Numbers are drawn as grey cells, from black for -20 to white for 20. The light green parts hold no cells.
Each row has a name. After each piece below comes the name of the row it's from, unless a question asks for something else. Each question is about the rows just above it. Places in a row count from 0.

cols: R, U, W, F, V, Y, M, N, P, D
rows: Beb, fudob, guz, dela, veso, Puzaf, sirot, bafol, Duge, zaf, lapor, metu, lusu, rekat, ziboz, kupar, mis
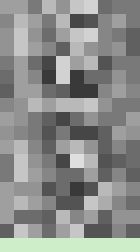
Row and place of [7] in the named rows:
ziboz, 7
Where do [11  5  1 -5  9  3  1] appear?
dela

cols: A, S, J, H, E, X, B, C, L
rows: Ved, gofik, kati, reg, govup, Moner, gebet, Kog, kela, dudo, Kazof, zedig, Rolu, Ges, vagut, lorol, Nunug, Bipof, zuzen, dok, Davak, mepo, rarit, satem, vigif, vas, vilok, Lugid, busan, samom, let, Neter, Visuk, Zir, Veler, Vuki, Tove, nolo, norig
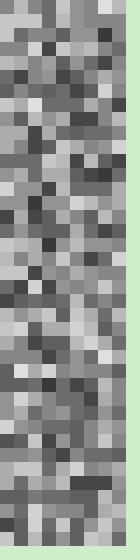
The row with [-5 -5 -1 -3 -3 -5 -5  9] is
Vuki
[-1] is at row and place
Vuki, 2
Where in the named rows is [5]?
govup, 3
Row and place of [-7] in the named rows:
Neter, 0

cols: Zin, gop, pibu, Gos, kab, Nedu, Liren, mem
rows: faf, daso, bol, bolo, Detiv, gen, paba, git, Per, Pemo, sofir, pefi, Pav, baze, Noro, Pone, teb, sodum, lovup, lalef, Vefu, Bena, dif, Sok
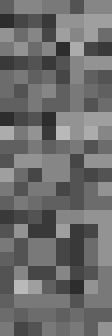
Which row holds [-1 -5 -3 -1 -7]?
sofir
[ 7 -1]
Pemo
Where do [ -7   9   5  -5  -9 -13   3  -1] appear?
Vefu

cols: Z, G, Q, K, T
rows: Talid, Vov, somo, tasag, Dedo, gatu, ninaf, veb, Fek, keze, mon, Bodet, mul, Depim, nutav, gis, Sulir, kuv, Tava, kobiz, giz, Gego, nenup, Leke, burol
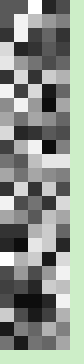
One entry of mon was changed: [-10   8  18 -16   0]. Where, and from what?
3, [-18]
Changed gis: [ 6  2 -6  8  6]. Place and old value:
3, [10]
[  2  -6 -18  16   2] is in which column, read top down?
K

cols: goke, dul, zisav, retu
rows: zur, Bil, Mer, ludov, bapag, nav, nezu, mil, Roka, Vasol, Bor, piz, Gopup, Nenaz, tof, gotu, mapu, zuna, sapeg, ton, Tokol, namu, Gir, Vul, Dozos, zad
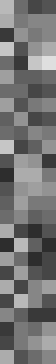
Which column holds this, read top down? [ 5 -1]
zisav
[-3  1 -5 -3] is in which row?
gotu

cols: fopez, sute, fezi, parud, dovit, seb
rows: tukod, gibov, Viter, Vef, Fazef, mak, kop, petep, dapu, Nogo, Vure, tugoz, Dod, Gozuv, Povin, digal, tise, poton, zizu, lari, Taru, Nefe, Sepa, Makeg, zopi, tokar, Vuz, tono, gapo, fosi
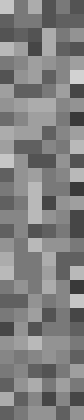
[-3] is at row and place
dapu, 0
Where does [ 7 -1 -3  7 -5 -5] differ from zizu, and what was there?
2, [-1]
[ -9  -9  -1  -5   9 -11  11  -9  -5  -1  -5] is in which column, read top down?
seb
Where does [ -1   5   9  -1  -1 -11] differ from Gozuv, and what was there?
1, [3]
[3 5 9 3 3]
zopi
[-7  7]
Viter
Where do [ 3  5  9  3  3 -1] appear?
zopi

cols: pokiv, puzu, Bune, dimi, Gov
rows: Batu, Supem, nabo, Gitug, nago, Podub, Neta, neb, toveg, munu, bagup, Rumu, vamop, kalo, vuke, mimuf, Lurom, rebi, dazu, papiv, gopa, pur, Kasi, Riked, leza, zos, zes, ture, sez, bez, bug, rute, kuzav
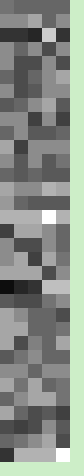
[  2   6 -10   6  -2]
dazu
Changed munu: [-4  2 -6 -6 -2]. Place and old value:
4, [-4]
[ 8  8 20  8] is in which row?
mimuf
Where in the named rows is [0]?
leza, 2
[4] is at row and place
vuke, 0

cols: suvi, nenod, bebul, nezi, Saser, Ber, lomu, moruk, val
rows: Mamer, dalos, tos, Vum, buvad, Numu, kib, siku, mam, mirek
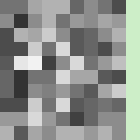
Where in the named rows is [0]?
kib, 3
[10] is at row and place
buvad, 8

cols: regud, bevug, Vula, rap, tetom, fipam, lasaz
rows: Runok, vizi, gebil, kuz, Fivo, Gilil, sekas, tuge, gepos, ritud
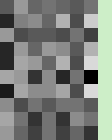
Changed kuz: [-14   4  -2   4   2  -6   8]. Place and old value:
2, [-4]
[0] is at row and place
vizi, 1

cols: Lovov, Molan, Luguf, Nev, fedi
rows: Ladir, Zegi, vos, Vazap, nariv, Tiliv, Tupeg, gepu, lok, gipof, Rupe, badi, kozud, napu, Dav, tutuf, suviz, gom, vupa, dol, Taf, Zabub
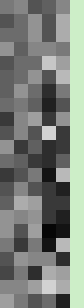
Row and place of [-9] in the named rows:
dol, 0
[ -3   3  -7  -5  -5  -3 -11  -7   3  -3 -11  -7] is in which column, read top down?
Lovov
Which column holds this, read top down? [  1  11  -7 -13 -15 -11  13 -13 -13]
Nev
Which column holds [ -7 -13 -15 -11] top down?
Nev

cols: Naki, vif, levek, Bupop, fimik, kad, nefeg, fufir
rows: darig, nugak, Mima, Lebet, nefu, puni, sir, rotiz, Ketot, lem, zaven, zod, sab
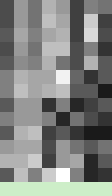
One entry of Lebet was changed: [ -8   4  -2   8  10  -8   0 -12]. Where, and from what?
3, [10]
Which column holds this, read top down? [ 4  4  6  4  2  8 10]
vif
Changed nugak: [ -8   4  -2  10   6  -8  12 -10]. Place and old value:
5, [-10]
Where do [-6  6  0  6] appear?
Mima
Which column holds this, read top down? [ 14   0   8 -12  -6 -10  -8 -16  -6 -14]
nefeg
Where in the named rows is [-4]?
puni, 5
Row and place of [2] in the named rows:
nefu, 1

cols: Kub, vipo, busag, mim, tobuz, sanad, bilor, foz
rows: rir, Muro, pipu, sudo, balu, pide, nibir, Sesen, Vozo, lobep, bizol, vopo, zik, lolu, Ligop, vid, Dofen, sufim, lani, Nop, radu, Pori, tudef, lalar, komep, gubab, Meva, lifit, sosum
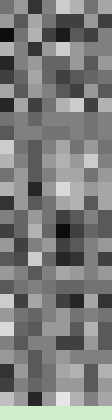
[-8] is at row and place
lani, 1
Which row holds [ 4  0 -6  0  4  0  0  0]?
gubab
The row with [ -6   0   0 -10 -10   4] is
komep
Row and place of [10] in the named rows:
sosum, 0
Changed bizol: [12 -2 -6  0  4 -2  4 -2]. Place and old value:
4, [6]
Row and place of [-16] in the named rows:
pipu, 4
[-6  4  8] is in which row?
vopo

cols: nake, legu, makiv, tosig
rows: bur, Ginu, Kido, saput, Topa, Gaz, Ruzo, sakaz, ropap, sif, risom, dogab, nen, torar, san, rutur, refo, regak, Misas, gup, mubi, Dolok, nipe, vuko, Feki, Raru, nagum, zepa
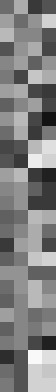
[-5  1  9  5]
Dolok
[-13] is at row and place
Raru, 0
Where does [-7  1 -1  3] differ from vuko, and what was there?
0, [-5]

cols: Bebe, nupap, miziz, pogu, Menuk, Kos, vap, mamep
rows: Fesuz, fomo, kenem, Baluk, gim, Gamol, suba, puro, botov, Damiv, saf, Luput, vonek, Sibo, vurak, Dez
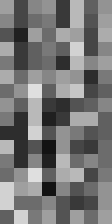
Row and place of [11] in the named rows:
suba, 5
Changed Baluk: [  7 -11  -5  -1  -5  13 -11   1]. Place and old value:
6, [-9]
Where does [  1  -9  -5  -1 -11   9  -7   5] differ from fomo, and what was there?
2, [-3]

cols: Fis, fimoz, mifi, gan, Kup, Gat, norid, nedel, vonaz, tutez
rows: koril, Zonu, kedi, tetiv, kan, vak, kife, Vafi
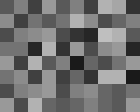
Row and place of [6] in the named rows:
koril, 8
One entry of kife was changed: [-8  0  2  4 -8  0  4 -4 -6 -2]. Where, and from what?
6, [2]
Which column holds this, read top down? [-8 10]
nedel
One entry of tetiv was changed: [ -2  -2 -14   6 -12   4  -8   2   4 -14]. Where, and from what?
3, [8]
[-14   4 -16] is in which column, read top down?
tutez

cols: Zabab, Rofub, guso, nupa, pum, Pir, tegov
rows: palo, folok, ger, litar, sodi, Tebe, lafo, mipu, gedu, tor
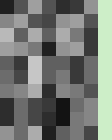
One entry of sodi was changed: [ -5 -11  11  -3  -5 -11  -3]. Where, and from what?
3, [-5]
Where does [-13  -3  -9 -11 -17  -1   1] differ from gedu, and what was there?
3, [-13]

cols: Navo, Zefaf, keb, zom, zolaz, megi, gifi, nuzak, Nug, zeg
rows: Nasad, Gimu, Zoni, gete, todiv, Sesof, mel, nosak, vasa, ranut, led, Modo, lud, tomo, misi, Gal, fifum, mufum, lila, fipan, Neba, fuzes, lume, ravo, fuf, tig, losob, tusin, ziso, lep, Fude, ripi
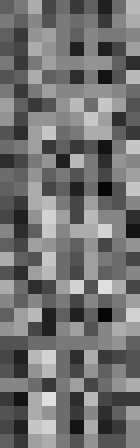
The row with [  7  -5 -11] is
ranut
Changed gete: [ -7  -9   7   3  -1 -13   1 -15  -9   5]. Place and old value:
5, [-15]
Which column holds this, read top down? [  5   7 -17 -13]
nuzak
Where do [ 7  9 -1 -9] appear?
misi
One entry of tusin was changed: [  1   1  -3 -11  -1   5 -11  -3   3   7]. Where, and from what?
6, [-9]
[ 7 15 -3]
ziso

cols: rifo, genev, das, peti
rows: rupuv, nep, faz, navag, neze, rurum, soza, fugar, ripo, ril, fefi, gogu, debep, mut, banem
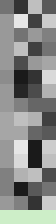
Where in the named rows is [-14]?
soza, 1
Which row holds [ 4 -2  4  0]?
faz
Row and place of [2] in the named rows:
rurum, 0

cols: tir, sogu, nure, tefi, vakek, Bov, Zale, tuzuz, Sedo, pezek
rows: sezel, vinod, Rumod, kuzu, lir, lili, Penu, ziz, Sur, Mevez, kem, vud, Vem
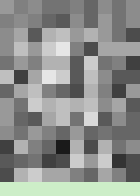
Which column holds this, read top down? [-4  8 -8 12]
Zale
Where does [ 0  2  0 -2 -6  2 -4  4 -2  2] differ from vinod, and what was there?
3, [-4]

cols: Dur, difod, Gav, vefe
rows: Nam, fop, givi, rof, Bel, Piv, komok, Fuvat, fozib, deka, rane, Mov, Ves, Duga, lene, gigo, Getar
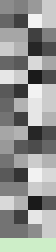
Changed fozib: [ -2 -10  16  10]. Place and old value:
3, [8]
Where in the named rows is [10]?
Duga, 3

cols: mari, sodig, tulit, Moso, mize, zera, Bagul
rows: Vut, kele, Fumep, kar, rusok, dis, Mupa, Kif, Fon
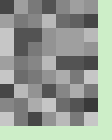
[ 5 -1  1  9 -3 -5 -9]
kele
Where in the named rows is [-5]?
kele, 5
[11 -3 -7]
Kif
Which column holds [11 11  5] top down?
mari
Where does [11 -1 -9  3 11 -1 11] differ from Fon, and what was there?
4, [9]
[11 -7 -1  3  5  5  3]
kar

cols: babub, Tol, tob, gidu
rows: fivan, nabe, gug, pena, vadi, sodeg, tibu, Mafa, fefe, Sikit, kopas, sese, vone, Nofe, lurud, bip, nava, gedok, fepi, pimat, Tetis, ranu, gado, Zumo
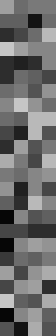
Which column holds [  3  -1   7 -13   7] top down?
gidu
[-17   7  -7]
Zumo
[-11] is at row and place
fepi, 0
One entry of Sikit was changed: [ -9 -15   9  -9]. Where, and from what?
3, [-7]
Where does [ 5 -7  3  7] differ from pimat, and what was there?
1, [-9]

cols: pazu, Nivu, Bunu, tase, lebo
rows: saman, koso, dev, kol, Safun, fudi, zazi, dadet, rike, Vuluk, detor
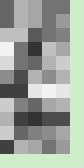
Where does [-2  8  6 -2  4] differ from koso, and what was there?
0, [-4]
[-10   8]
detor
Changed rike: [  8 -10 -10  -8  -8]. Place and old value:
2, [-12]

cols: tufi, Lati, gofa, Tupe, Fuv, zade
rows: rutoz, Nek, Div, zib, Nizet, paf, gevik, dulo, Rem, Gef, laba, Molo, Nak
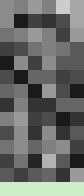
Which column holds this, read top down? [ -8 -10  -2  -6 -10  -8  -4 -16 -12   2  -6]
Fuv
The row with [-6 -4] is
Nak
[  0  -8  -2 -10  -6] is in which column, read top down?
tufi
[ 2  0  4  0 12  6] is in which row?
rutoz
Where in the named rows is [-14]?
Molo, 2

